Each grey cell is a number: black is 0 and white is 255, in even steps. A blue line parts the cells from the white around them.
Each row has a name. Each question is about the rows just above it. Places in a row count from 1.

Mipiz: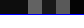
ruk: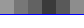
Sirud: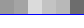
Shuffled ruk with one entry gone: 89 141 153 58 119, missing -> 98
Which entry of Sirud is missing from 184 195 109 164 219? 153
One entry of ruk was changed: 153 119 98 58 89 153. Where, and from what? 6, 141
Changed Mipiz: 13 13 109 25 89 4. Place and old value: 3, 98
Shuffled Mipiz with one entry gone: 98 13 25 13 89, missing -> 4
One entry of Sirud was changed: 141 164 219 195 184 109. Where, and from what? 1, 153

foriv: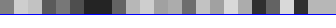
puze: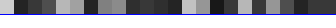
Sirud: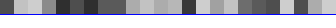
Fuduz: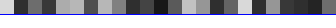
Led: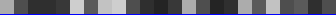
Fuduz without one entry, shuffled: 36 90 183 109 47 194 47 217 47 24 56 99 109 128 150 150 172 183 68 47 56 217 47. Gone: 78
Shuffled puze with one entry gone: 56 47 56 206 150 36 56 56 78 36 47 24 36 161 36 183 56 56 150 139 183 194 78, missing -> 128
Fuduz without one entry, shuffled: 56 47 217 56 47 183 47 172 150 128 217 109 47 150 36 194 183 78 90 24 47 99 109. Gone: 68

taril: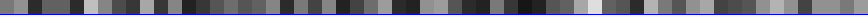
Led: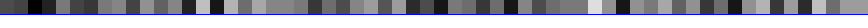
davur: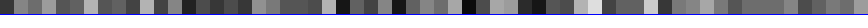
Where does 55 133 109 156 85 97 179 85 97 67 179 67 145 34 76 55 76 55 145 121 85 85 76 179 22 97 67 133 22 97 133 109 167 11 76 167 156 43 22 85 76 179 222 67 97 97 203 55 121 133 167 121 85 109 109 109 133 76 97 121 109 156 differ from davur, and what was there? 13, 133
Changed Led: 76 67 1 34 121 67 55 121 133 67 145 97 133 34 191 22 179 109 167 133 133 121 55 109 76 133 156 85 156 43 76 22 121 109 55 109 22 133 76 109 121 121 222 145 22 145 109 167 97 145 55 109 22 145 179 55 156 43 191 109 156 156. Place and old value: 47, 121
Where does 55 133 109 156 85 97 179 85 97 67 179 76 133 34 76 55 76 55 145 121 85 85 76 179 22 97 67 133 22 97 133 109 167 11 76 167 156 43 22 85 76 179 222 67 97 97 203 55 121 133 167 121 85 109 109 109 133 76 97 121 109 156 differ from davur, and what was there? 12, 67

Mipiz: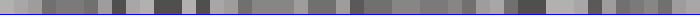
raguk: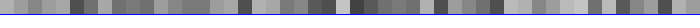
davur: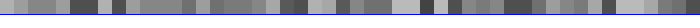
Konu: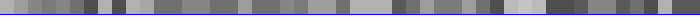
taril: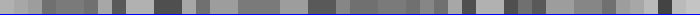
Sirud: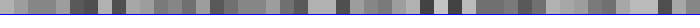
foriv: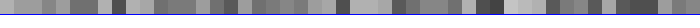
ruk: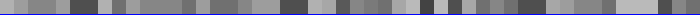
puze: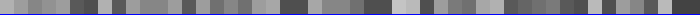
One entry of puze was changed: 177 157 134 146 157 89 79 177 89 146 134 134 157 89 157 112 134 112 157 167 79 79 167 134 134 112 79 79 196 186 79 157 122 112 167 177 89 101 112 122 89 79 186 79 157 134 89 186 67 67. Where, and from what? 10, 157
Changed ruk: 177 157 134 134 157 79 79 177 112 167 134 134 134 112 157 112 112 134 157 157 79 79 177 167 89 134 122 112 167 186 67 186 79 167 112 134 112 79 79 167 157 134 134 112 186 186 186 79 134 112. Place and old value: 10, 157
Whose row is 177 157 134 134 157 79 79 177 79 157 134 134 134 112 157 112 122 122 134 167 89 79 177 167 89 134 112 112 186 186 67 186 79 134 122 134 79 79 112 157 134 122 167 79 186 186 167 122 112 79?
davur
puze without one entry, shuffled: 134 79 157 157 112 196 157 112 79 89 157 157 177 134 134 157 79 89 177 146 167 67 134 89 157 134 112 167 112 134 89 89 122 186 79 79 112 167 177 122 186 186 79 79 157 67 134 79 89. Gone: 101
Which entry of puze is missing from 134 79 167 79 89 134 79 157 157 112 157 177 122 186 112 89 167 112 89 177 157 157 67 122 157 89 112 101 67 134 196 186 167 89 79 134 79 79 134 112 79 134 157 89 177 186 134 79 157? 146

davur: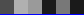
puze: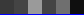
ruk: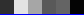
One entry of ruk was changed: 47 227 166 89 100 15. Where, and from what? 6, 4
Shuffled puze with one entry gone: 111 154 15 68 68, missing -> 57
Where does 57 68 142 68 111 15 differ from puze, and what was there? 3, 154

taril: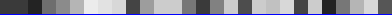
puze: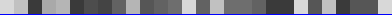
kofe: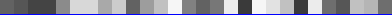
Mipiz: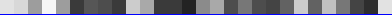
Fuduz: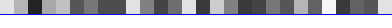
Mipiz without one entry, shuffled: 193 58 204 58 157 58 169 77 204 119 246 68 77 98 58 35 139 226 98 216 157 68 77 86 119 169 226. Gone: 46
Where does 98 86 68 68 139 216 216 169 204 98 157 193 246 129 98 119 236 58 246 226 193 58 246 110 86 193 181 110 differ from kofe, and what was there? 23, 236

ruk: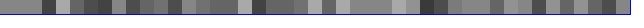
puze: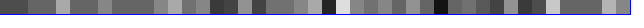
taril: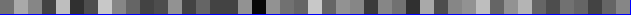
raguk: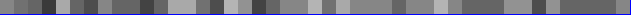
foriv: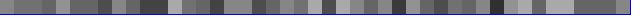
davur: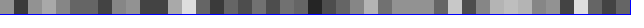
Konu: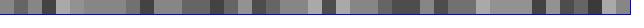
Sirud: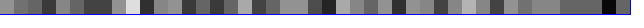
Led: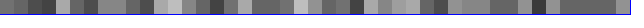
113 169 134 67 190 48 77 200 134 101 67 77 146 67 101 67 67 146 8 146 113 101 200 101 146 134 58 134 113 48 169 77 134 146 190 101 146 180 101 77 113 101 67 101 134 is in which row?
taril
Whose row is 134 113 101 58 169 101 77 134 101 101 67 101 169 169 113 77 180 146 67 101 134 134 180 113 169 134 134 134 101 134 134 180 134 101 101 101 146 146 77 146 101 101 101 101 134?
raguk
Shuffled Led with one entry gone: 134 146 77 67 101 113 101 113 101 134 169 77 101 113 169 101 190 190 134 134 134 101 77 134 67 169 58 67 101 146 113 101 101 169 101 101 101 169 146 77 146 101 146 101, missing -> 158
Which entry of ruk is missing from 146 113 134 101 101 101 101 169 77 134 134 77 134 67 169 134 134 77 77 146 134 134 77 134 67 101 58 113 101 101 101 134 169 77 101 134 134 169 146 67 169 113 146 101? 123
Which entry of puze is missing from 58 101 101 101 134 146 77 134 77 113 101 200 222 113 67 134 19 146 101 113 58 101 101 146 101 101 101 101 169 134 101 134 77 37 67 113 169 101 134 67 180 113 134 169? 89
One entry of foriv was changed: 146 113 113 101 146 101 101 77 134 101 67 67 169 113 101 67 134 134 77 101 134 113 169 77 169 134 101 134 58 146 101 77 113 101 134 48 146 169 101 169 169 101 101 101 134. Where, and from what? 1, 134

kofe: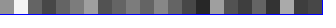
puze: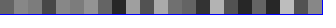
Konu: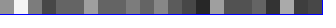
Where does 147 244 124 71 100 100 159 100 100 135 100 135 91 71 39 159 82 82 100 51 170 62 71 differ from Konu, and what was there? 10, 124
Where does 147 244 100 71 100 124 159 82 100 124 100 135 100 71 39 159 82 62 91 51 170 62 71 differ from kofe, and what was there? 19, 100
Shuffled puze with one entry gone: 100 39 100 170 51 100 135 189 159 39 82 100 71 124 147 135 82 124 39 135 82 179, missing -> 112
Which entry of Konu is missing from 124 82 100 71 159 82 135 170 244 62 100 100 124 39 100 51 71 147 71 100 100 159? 91
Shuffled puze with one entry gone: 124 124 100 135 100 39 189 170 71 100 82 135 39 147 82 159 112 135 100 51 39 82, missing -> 179

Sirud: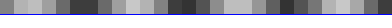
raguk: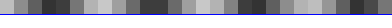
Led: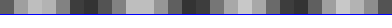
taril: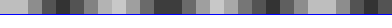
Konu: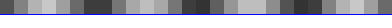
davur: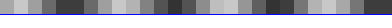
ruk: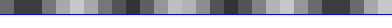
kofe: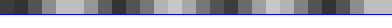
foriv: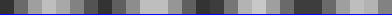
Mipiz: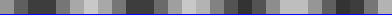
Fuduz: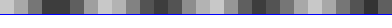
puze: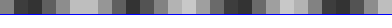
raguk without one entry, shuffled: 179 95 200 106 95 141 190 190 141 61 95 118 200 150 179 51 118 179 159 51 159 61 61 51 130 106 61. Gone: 73
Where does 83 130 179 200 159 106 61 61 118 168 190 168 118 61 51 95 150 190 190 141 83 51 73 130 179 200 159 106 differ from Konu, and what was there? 23, 61

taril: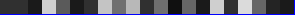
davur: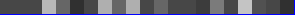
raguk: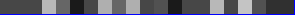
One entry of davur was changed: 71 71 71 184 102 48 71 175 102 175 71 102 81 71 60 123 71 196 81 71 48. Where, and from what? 13, 71
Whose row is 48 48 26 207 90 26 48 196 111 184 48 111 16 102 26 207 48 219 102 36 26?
taril
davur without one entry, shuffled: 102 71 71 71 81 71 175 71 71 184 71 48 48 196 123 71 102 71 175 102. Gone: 60
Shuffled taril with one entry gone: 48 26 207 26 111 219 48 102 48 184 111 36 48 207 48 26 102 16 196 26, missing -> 90
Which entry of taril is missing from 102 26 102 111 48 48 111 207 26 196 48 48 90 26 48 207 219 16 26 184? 36

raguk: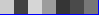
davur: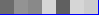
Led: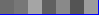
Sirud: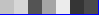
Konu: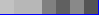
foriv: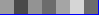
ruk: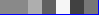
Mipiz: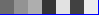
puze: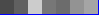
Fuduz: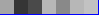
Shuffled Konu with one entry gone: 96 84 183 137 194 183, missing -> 128
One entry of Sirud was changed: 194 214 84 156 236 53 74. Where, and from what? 4, 165
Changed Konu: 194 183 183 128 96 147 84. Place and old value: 6, 137

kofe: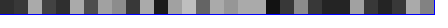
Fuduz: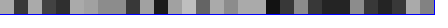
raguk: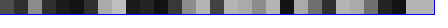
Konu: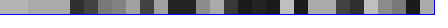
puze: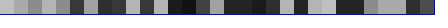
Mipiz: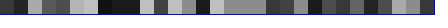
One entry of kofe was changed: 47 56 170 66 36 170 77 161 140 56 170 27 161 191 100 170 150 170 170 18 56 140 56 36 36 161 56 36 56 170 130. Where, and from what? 5, 47
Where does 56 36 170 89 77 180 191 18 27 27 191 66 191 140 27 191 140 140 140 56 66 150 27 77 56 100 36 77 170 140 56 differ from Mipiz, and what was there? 22, 140
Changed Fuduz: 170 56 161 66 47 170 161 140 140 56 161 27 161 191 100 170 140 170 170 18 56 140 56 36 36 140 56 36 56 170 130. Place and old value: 3, 170
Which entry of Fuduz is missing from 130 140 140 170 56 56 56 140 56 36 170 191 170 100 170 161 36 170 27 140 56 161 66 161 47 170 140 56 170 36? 18
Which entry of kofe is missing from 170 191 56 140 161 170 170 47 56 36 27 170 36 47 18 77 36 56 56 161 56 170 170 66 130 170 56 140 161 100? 150
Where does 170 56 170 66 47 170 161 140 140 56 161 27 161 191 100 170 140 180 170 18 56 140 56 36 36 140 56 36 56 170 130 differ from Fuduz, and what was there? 18, 170
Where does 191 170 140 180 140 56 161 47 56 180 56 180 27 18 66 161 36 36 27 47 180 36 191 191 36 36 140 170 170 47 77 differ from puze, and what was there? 23, 180

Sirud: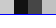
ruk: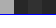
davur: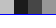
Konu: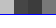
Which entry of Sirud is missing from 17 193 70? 203
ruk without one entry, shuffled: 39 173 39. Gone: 49
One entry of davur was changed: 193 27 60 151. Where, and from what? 3, 70
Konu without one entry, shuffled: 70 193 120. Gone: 60

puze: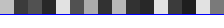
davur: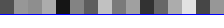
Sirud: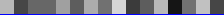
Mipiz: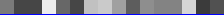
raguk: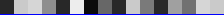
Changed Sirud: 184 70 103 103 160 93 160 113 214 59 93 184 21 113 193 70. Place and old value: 7, 172
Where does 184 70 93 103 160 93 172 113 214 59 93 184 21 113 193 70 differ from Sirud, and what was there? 3, 103
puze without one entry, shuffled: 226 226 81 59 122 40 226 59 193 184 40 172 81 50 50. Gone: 30
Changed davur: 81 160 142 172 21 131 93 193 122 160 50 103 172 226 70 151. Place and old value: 2, 151
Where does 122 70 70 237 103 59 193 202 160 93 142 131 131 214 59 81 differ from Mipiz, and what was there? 6, 70
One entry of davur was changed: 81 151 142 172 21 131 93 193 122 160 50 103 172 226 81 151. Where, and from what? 15, 70
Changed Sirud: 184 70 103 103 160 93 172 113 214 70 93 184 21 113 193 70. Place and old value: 10, 59

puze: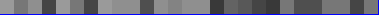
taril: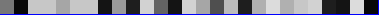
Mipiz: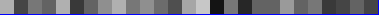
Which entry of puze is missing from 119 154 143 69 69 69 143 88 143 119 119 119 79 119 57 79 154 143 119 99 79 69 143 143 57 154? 131
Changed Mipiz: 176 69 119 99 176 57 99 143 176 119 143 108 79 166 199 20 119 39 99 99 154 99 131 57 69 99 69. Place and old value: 23, 119
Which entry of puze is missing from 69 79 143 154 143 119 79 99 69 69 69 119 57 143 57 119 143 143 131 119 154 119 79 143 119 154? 88
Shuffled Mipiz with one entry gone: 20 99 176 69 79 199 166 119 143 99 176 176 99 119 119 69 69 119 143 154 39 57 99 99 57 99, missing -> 108
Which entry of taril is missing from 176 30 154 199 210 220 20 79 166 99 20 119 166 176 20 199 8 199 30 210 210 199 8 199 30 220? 188
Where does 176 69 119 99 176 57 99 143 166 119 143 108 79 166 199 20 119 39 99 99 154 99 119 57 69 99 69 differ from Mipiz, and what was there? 9, 176

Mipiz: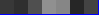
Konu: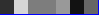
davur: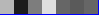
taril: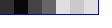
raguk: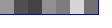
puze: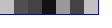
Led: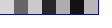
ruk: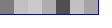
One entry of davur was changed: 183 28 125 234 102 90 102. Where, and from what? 4, 223
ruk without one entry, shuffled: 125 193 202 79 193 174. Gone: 165
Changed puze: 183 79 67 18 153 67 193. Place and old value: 1, 193
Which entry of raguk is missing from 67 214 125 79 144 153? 113
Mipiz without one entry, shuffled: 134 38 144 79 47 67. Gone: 56

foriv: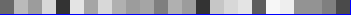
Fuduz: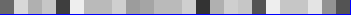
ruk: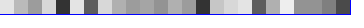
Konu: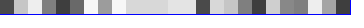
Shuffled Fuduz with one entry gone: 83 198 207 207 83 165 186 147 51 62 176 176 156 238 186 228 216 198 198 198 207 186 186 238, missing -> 105
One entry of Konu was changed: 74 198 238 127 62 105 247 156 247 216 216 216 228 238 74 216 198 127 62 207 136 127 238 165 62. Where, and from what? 14, 228
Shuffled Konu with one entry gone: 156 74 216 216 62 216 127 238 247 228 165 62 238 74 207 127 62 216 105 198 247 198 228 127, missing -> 136
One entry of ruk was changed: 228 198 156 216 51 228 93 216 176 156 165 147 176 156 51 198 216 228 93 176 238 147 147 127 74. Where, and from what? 2, 186

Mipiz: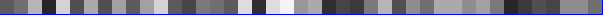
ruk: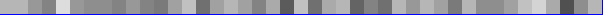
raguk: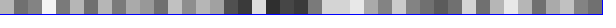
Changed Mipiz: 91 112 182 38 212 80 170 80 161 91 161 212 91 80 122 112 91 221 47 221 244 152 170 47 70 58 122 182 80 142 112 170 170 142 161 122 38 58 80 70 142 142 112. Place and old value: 14, 70
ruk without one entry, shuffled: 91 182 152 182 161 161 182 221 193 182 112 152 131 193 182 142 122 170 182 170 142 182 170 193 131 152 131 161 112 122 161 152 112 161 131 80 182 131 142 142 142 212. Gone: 100
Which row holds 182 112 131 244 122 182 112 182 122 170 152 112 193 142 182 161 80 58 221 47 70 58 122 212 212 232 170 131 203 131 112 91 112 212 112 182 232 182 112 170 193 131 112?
raguk
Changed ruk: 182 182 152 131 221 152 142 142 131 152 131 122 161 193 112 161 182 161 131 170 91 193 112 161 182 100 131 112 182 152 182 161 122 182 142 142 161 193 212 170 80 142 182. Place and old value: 24, 170
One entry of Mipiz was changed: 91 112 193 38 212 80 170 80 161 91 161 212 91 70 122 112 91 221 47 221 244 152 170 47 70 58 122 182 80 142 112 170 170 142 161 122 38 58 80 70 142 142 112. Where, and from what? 3, 182
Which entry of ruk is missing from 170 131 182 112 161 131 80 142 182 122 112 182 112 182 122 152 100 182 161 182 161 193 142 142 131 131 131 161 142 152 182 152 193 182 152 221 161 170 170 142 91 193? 212
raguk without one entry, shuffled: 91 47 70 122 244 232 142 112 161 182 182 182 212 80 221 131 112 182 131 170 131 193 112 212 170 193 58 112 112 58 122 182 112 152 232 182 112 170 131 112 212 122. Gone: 203

